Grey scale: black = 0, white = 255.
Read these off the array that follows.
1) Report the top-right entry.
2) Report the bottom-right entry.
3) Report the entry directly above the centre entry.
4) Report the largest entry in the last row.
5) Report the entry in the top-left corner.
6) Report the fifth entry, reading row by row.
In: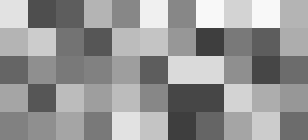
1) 180
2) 108
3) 196
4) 226
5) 226
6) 135

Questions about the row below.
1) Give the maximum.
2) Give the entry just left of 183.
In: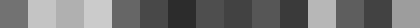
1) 203
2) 58

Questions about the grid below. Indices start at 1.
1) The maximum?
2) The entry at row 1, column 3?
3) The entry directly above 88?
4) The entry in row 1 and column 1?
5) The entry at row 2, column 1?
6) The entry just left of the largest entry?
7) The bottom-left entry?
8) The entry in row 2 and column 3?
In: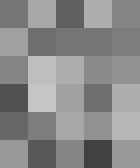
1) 197
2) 95
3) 125
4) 117
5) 160
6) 81
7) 152
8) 117

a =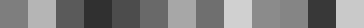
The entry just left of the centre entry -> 105
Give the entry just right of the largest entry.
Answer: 139
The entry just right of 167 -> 111
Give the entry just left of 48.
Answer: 90
